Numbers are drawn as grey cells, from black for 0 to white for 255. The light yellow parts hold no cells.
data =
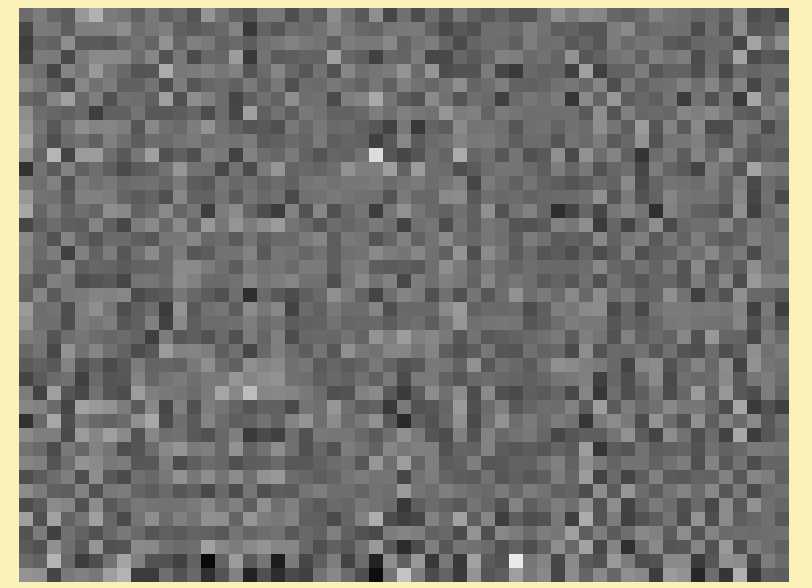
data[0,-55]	108
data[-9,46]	113
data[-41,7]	118
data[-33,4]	142
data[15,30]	77
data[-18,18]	128
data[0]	[108, 125, 102, 92, 151, 177, 123, 118, 97, 120, 97, 108, 84, 149, 116, 97, 84, 119, 120, 79, 106, 90, 141, 111, 89, 142, 70, 112, 77, 111, 85, 121, 98, 87, 101, 84, 84, 112, 143, 123, 138, 134, 102, 96, 107, 130, 116, 112, 102, 110, 95, 134, 77, 88, 69]
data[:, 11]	[108, 96, 101, 120, 120, 125, 81, 93, 106, 117, 97, 149, 122, 135, 102, 139, 119, 124, 138, 140, 119, 147, 138, 87, 130, 98, 123, 117, 128, 111, 113, 148, 76, 146, 87, 114, 128, 90, 107, 65, 83]
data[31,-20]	86
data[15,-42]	152
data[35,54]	102
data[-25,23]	121
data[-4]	[83, 124, 65, 113, 98, 81, 105, 121, 106, 85, 96, 90, 100, 97, 88, 117, 101, 110, 114, 89, 105, 97, 128, 97, 82, 73, 124, 132, 127, 98, 104, 75, 147, 79, 135, 124, 106, 125, 119, 159, 94, 125, 91, 110, 136, 128, 93, 141, 84, 131, 106, 110, 108, 110, 113]
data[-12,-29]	89
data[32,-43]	95
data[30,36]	120
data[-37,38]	100
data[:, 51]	[134, 139, 71, 164, 107, 132, 58, 95, 126, 125, 106, 85, 129, 136, 143, 97, 99, 122, 93, 77, 143, 130, 133, 101, 95, 66, 89, 88, 166, 106, 168, 104, 115, 88, 122, 88, 94, 110, 78, 140, 176]
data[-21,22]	143
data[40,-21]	95
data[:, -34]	[90, 114, 116, 98, 114, 106, 112, 114, 119, 122, 84, 100, 121, 114, 134, 85, 133, 114, 122, 113, 105, 96, 99, 105, 116, 90, 94, 108, 112, 111, 120, 102, 97, 93, 125, 89, 95, 97, 79, 95, 115]
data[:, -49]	[123, 128, 86, 137, 119, 125, 81, 97, 133, 128, 110, 94, 120, 125, 142, 96, 107, 124, 100, 89, 130, 118, 126, 103, 112, 75, 85, 85, 146, 98, 159, 117, 120, 89, 120, 89, 103, 105, 81, 115, 159]
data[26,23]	98
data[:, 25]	[142, 100, 121, 65, 117, 118, 169, 125, 87, 64, 220, 127, 123, 111, 62, 122, 84, 137, 94, 115, 68, 132, 105, 147, 114, 120, 96, 138, 99, 144, 91, 98, 150, 116, 114, 114, 173, 73, 153, 34, 13]
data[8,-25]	92
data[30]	[138, 126, 126, 75, 155, 134, 159, 138, 83, 135, 110, 113, 89, 81, 104, 127, 58, 75, 65, 110, 82, 120, 118, 119, 105, 91, 111, 144, 122, 86, 77, 128, 83, 131, 105, 115, 120, 102, 71, 86, 95, 93, 116, 145, 92, 68, 141, 114, 79, 108, 67, 168, 61, 87, 102]
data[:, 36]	[84, 126, 126, 107, 105, 97, 119, 110, 110, 108, 81, 107, 116, 99, 129, 82, 124, 108, 110, 110, 110, 76, 87, 104, 112, 91, 96, 95, 101, 123, 120, 93, 97, 87, 124, 95, 78, 106, 78, 119, 121]
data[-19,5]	118
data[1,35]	105
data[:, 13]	[149, 98, 121, 104, 130, 103, 128, 76, 146, 109, 126, 113, 88, 97, 62, 152, 104, 92, 124, 107, 92, 112, 107, 82, 125, 142, 122, 122, 125, 132, 81, 127, 108, 141, 73, 136, 144, 97, 161, 9, 47]
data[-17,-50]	133
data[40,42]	103
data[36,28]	71
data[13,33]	111
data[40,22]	136
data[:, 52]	[77, 87, 163, 74, 101, 71, 166, 89, 119, 93, 86, 164, 74, 70, 65, 119, 126, 75, 142, 153, 105, 65, 82, 72, 143, 146, 118, 77, 58, 137, 61, 122, 77, 134, 75, 146, 102, 108, 125, 70, 54]
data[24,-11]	114

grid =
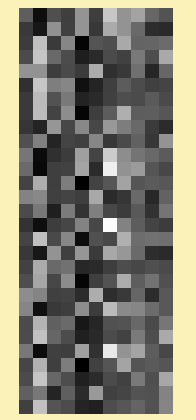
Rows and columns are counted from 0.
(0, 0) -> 94
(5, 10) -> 68
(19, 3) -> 140
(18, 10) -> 74
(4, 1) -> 146
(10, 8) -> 116
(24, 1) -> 12
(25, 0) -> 70
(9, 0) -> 80
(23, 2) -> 102
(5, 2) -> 126
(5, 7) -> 92
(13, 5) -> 168
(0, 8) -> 163
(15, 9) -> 68
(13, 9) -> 40
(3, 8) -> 121
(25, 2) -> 63
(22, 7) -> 83
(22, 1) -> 179
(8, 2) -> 150
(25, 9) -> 90
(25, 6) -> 85
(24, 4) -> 160
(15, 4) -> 131
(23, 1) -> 193
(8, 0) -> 54
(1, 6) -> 171
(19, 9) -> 114
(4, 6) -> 47
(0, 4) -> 148
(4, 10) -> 102
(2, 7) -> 169
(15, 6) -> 252
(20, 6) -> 45
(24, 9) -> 93

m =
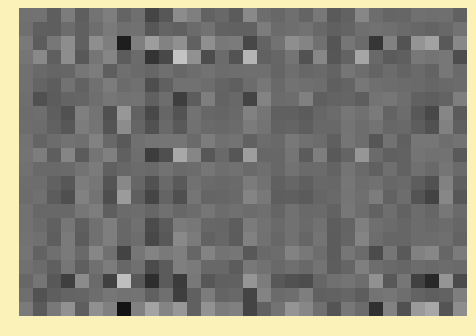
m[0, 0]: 113
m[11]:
[113, 105, 105, 106, 115, 123, 96, 103, 107, 105, 114, 106, 108, 118, 110, 113, 106, 111, 103, 114, 106, 107, 99, 116, 106, 96, 111, 98, 112, 105, 117, 106]
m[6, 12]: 93
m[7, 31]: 90
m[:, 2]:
[94, 94, 119, 95, 101, 93, 92, 94, 97, 108, 94, 105, 97, 92, 104, 96, 94, 111, 95, 88, 94, 120]
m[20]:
[110, 82, 94, 100, 101, 109, 118, 114, 115, 96, 111, 62, 96, 124, 100, 104, 68, 131, 107, 110, 126, 96, 98, 102, 93, 115, 118, 110, 99, 94, 98, 126]
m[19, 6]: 64
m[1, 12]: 107
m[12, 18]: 96
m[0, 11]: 140
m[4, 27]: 100
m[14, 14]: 108
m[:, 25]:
[109, 113, 54, 105, 100, 111, 115, 122, 115, 86, 107, 96, 113, 124, 98, 111, 109, 75, 109, 145, 115, 48]
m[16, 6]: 126
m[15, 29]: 105
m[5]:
[112, 100, 93, 114, 98, 112, 124, 107, 112, 78, 96, 113, 113, 109, 100, 95, 108, 119, 105, 114, 111, 109, 95, 100, 119, 111, 109, 107, 106, 102, 105, 107]
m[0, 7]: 100
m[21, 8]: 129
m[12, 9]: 81
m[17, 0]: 116
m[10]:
[115, 125, 94, 133, 91, 116, 128, 96, 110, 61, 79, 168, 134, 87, 105, 86, 158, 103, 103, 117, 91, 126, 89, 100, 150, 107, 96, 98, 116, 113, 114, 89]
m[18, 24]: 127
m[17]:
[116, 98, 111, 122, 105, 134, 112, 67, 118, 131, 121, 127, 102, 131, 115, 118, 88, 105, 108, 130, 120, 109, 92, 118, 107, 75, 118, 89, 129, 135, 102, 123]
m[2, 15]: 123
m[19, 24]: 109
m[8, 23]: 116
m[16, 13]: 98
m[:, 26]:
[101, 111, 129, 91, 108, 109, 118, 99, 103, 114, 96, 111, 103, 98, 110, 107, 102, 118, 105, 88, 118, 130]
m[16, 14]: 103
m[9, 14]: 112
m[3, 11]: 195

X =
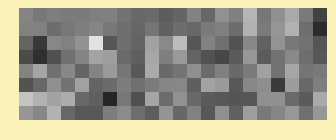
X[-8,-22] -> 132
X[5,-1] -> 127
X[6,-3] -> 106
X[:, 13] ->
[103, 122, 130, 81, 107, 162, 91, 87]
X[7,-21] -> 135
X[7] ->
[150, 135, 178, 104, 88, 88, 125, 139, 110, 93, 148, 103, 129, 87, 143, 96, 158, 121, 134, 152, 112, 151]
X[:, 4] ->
[123, 126, 146, 132, 101, 161, 104, 88]
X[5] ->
[83, 104, 143, 115, 161, 100, 107, 125, 112, 123, 134, 135, 95, 162, 154, 88, 135, 142, 59, 156, 105, 127]
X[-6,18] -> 147
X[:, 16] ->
[181, 178, 135, 151, 123, 135, 86, 158]
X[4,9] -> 170
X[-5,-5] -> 92
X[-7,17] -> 122
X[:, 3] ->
[123, 120, 129, 113, 136, 115, 172, 104]
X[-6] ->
[100, 56, 135, 129, 146, 226, 86, 111, 100, 161, 137, 188, 86, 130, 112, 82, 135, 97, 147, 120, 114, 84]
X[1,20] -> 110
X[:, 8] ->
[104, 102, 100, 95, 88, 112, 80, 110]
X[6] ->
[196, 177, 162, 172, 104, 96, 38, 120, 80, 165, 108, 145, 104, 91, 88, 85, 86, 144, 144, 106, 91, 170]
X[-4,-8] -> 128
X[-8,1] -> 120
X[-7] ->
[129, 129, 109, 120, 126, 133, 120, 111, 102, 117, 97, 109, 104, 122, 128, 109, 178, 122, 149, 177, 110, 43]
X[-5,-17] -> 163
